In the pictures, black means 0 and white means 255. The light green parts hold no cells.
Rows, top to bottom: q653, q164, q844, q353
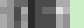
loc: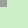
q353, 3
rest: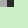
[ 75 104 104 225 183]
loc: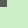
q353, 2

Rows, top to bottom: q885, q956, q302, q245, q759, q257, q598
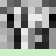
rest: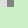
[207  34]
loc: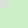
q245, 4
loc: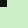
q257, 2
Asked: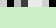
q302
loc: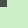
q885, 7

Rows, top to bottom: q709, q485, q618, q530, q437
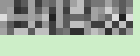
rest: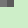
[118]
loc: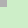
q530, 4
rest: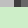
[118  47  47 149 191 162  47 162  75 149]
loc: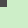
q437, 17
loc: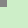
q618, 14

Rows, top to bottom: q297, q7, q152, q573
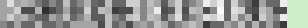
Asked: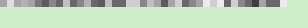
q297
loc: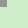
q573, 19
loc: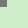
q297, 5
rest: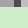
[104 135  77 149 164 135 191 164 104 135 164 191 164  61 104 104 164 135
 191 104 178 104 164 104  61]
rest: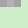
[119  92 135 104 191 104 135 178 104  92 191 104 104 207 207 135 191 164
  92 164 207 104 135 164 236 207 236 104 207 135 104  61 164 104 104 236]

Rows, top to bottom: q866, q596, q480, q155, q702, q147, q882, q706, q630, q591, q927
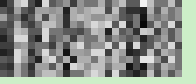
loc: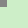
q630, 17
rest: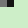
[148 117 148 117 148]
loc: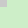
q702, 20
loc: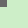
q630, 8

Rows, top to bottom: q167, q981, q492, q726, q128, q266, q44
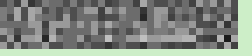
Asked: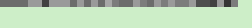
q726
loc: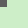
q128, 27
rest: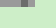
[108 154 108 167 124 108 108 154 124 108 154 124 154 124 124 154  78  78
  65 154  53 124]
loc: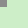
q492, 23

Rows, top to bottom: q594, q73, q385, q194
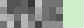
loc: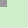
q385, 5
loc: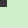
q594, 4
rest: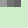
[84]
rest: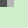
[141  69 141 141 141]
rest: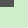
[ 99  54 194 115 115 115]
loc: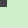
q194, 5
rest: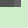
[ 54 194 115 115 115]

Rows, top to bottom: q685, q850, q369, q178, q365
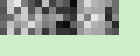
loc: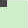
q685, 7
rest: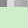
[137  41]

